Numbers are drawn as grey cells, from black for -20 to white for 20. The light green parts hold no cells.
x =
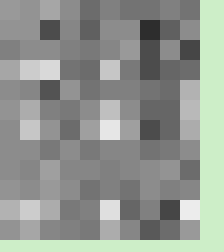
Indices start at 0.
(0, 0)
4
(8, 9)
-3
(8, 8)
3
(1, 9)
2
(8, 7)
2
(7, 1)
2
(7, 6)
1
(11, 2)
1
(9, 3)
2
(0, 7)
-2
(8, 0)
2
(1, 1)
3
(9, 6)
-2
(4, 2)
-7
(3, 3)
-2
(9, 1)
2
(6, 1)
11
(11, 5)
7
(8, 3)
1
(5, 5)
10
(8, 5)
0
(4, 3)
3
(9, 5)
0
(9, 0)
3
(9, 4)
-2
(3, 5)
11
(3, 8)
-4
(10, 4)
0
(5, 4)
2
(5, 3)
-1
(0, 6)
-2
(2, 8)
2
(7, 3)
2
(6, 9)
7
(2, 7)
-8

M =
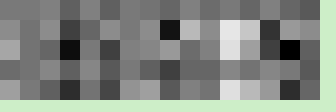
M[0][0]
-1
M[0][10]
-3
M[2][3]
-18
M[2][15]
-5
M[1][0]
2
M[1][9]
9
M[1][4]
-4
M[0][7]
-2
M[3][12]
-2
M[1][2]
2
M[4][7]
5
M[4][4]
-2
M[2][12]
5
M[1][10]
2
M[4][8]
-6
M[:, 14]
[-4, 4, -20, -1, -13]
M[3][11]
1
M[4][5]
-9
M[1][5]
2
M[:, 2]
[0, 2, -4, 1, -5]
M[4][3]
-13
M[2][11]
15
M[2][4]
-1

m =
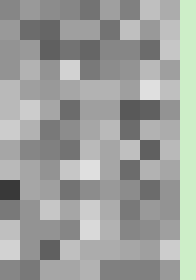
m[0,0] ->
1
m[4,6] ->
5
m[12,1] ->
3
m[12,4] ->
7
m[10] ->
[-1, 3, 11, 6, 12, 7, -1, 4, 3]
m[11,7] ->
2
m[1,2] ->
-4
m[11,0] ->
10
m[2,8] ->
11
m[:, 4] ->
[-2, 5, -4, -1, 8, 5, 6, 9, 15, 2, 12, 14, 7, 8]
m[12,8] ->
12
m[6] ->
[12, 8, -1, 2, 6, 9, -3, 8, 7]
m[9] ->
[-11, 6, 5, -2, 2, 4, 2, -3, 3]
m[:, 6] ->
[0, 10, 1, 3, 5, -6, -3, 10, -3, 2, -1, 1, 6, 0]
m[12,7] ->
5
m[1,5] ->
-2
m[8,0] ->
9
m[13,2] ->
6
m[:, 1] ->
[4, -3, 4, 8, 5, 12, 8, 1, 6, 6, 3, 3, 3, -1]
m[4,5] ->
8
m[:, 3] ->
[1, 5, -2, 13, 6, -3, 2, -2, 11, -2, 6, 1, 10, 6]
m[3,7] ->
9
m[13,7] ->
0
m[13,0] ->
1

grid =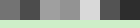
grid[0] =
-2
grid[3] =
3
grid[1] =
-8

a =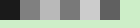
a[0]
-16
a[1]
0
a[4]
12
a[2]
9

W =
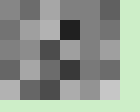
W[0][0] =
1
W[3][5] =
-3
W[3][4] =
-1
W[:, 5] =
[-5, -2, 5, -3, 11]
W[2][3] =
5
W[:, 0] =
[1, -2, 0, -4, 8]
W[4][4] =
3
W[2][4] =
0

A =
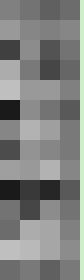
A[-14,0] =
0
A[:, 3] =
[-3, 1, -2, -4, 0, -6, -1, -1, 1, -6, -2, 0, 2, -1]
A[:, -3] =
[-2, 1, 2, -1, 4, 2, 8, 3, 4, -11, -9, 7, 9, -1]
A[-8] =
[1, 8, 5, -1]
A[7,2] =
1
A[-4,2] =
2
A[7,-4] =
-8
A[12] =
[10, 9, 6, 2]
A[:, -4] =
[0, 4, -10, 7, 10, -16, 1, -8, 5, -16, -2, -3, 10, -3]
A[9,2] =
-14
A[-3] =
[-3, 7, 6, 0]

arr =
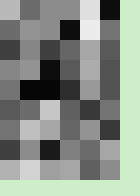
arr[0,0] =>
9
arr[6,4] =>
3
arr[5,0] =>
-6
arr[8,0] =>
8
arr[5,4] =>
-11
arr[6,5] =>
-11
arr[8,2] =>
5
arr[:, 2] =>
[2, 2, -10, -18, -19, 11, 6, -16, 5]
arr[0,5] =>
-18
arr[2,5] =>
-6
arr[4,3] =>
-13
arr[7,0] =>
-10
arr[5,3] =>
-5
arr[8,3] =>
6
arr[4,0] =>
-2
